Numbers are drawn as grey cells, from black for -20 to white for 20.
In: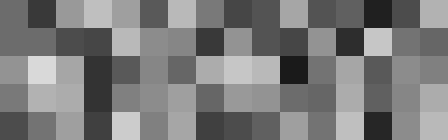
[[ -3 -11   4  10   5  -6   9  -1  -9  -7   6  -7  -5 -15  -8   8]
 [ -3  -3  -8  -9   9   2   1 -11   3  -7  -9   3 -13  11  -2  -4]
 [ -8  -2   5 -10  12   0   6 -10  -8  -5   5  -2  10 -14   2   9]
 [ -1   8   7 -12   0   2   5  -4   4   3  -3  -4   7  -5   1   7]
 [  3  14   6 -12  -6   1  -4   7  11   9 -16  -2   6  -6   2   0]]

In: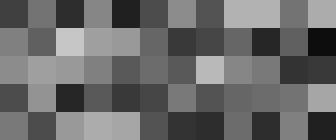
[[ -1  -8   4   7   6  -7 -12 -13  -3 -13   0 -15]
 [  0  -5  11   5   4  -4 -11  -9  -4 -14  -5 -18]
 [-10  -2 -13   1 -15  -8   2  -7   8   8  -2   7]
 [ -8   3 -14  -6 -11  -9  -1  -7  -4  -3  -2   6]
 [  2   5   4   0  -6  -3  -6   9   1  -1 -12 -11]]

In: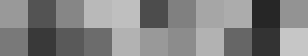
[[ -1 -11  -6  -3   8   4   2   8  -4 -12  11]
 [  4  -7   1   9  10  -8   0   6   7 -14   3]]

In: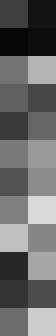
[[-19 -18]
 [-10 -17]
 [ -5  -9]
 [-12  -8]
 [-11  -4]
 [ 10   1]
 [ -7   2]
 [ -1   4]
 [-14   6]
 [ -2   8]
 [ -3  12]
 [  0  14]]

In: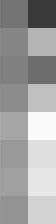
[[ -2 -11]
 [  0  -3]
 [  1   8]
 [  2  10]
 [  3  13]
 [  4  15]
 [  5  16]
 [  6  19]]

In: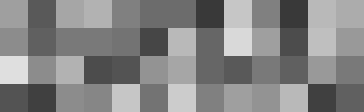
[[ -7 -10   2   1  11  -2  12   0   5   3   9 -10  -5]
 [  5  -6   6   8   0  -3  -3 -11  11   0 -11   9   7]
 [  2  -5  -1  -1  -2  -9   9  -4  14   5  -8  10   4]
 [ 15   2   8  -8  -7   3   6  -4  -6  -1  -5   4  -1]]

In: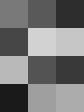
[[  9  -7 -11]
 [ -1  -6 -13]
 [-16   5   7]
 [ -9  13  11]]
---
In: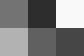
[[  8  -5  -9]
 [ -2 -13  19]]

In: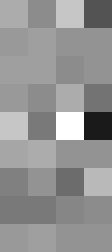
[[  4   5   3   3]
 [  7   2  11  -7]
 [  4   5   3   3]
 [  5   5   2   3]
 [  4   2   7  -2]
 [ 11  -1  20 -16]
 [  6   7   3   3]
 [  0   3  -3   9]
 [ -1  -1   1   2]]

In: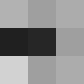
[[ 13   5   7]
 [  8   5   7]
 [-15 -14   5]]

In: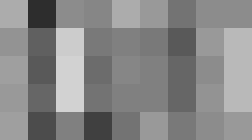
[[  5  -8   0 -10  -2   4  -1   2   4]
 [  7 -13   2   1   7   4  -2   2   2]
 [  3  -5  12  -1   0  -1  -6   4   9]
 [  5  -6  13  -3   1   0  -4   2   9]
 [  4  -4  13  -2   0   0  -4   3   9]]

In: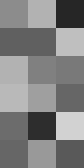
[[ -4   4  -6]
 [  2   8 -14]
 [ -5  -5  10]
 [  8   0  -1]
 [  9   5  -4]
 [ -3 -13  13]]

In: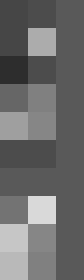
[[  9   0  -6]
 [ -9  -8  -6]
 [ -9   7  -6]
 [-13  -8  -6]
 [ -4   0  -6]
 [  5   1  -6]
 [ -8  -8  -6]
 [ -6  -6  -6]
 [ -2  14  -6]
 [ 11   1  -6]]

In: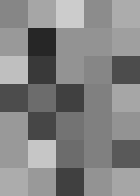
[[  7   4 -10   3   6]
 [  1   6  12   2   7]
 [  4 -14   3   3   5]
 [ 10 -11   3   1  -8]
 [ -8  -3 -10   0   6]
 [  4  -9  -2   0   3]
 [  4  11  -3   0  -6]]

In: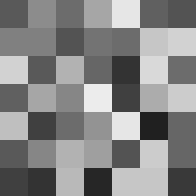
[[-10 -12   9 -14  11  11 -11]
 [ -6   2  -3   6  16  -5  -7]
 [  0   0  -7  -2  -3  11  13]
 [ 13  -6   8  -4 -12  14  -3]
 [ -5   6   1  17 -10   7  12]
 [ 10 -10  -3   3  16 -15  -4]
 [ -6   1   8   5  -7  12  -4]]

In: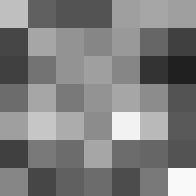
[[  1  -9  -5  -3  -8  -1  19]
 [ 10  -5  -7  -7   5   6   5]
 [ -9   6   3   1   4  -4 -10]
 [-10  -2   3   5   1 -12 -15]
 [ -3   6  -1   3   6   2  -7]
 [  5  11   7   2  18   9  -6]
 [-10  -1  -3   6  -3  -4  -7]]
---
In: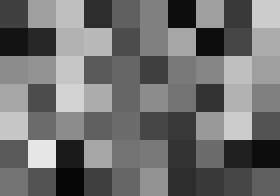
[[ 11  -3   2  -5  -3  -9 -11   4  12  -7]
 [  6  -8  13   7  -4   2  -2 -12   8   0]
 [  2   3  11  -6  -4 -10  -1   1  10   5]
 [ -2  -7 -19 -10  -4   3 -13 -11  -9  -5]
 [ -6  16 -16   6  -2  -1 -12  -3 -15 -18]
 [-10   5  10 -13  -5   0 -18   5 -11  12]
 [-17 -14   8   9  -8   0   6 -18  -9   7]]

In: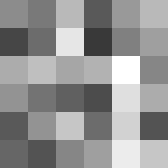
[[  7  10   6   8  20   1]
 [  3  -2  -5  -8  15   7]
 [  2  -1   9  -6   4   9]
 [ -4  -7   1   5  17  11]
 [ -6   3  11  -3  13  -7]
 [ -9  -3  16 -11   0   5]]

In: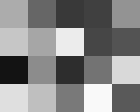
[[ 15  10  -1  19  -6]
 [ 11   6  17  -9  -7]
 [  7  -4 -11 -10   3]
 [-17   2 -13  -2  14]]

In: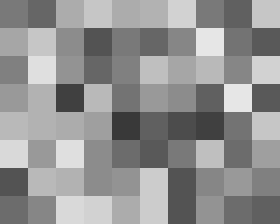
[[ 14   4  15   2  -3  -6  -1  10  -3   5]
 [  9   8   7   5 -11  -5  -8 -10  -2  11]
 [  6  11   2  -7  -1  -4   1  16  -2  -6]
 [  4   8 -10   9  -2   4   2  -5  16  -6]
 [  0  15   3  -4   0  10   6   9   1  13]
 [ -1  -4   7  11   7   8  13  -1  -5  11]
 [ -3   1  14  13   7  12  -7   3  -3  -5]
 [ -7   9   8   2   3  12  -7   1   4   0]]

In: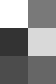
[[ 20  -1]
 [ -8  -4]
 [-12  14]]

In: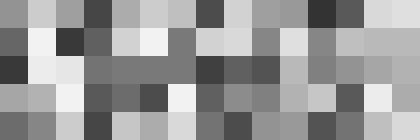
[[  6   8  18  -6  -3  -8  18  -5   2   0   8  11  -6  17   7]
 [  3  12   5  -9   7  12  10  -8  13   5   4 -12  -6  14  15]
 [ -3   1  12  -9  11   7  14  -2  -8   3   4  -7  -2  10  14]
 [ -4  18 -11  -5  13  18  -1  13  14   1  15   1  10   9   9]
 [-11  17  16  -2  -1  -1  -1 -10  -5  -7   9   0   3   6   8]]

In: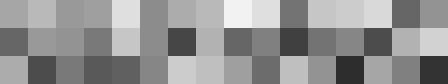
[[  7  -8  -1  -6  -5   1  12  10   5  -3  10   3 -13   6   0 -12]
 [  6   9   4   5  15   2   7   9  18  15  -2  11  12  14  -4   3]
 [ -4   4   3  -1  11   2  -9   8  -4   0 -10  -2   1  -8   8  13]]
